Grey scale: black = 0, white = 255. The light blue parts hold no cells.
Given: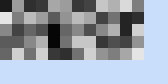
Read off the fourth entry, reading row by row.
56
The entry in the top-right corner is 126
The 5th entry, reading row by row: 167
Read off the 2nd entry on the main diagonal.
126
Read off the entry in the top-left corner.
27
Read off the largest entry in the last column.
229
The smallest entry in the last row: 47
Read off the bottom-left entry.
102
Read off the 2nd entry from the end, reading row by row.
167
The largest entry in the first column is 229
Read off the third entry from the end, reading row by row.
126

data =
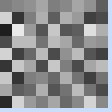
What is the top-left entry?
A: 126
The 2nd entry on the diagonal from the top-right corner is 64
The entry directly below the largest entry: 187
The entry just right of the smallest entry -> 233
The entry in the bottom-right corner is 136
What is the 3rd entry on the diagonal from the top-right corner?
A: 94
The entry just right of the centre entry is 145
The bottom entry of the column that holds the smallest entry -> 41
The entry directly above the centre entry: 187
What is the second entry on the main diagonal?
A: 53
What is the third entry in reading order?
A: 145
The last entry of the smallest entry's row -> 175
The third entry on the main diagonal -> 154
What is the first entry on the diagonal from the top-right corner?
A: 94
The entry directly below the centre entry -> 199
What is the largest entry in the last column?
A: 187
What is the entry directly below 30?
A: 75
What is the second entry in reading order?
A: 136
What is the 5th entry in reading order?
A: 126
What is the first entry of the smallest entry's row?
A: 30

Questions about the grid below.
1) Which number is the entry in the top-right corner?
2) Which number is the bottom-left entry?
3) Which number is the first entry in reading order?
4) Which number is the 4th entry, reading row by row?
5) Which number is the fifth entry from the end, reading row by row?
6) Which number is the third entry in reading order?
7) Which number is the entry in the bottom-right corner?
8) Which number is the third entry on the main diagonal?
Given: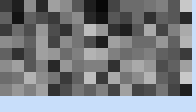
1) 200
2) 128
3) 58
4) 40
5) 68
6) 140
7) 30
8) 77

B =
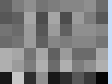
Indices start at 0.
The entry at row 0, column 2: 143
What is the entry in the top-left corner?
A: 96
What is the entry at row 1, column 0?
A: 87
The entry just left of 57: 87
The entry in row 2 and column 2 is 155
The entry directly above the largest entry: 155
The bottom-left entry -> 23
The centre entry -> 134
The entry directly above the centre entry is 155
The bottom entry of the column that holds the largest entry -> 199
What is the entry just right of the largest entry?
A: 46
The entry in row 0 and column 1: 125
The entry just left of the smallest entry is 57
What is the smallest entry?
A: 5
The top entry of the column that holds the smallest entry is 107
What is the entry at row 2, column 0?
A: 116

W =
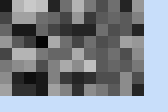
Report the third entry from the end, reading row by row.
90
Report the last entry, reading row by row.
36
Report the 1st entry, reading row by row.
25
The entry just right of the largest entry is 191
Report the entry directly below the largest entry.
161
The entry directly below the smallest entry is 120
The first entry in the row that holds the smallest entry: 151
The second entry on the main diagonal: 161
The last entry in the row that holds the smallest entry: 151
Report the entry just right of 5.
170
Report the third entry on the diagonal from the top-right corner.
78
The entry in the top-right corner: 151
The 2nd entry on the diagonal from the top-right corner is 90
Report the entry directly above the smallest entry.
102
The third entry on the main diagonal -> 25
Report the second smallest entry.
14
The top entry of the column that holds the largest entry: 201
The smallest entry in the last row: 25
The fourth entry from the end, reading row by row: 120
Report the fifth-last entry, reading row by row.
140

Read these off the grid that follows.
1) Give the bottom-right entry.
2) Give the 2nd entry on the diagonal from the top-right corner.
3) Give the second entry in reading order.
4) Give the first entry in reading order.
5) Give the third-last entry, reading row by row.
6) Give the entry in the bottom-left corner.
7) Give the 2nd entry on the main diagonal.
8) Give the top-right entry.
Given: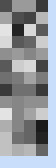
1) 101
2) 67
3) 154
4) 78
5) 174
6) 193
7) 78
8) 57

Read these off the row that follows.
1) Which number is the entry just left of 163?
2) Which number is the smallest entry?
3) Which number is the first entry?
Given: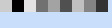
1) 113
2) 1
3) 204

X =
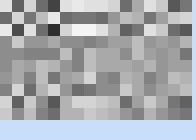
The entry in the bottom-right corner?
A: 118
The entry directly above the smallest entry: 233
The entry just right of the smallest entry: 212
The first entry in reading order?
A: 224
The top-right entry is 118
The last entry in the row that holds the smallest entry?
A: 88
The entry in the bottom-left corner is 201
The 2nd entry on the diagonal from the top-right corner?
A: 201
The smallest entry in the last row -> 109
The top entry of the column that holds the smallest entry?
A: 67
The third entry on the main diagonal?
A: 224
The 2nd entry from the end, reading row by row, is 130
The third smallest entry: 77
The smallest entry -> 46
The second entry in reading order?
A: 97
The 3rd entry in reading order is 212
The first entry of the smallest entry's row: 233
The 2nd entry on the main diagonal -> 212

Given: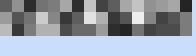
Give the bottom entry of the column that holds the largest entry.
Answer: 115
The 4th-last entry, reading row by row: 67
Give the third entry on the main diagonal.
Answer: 124
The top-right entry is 36
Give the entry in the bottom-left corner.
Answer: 186
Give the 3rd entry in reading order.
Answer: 45
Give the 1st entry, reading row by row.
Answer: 94
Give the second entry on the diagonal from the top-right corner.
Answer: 85
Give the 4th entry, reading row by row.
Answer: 115
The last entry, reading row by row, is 124
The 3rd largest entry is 204
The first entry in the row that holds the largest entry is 155
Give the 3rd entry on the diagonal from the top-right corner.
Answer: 76
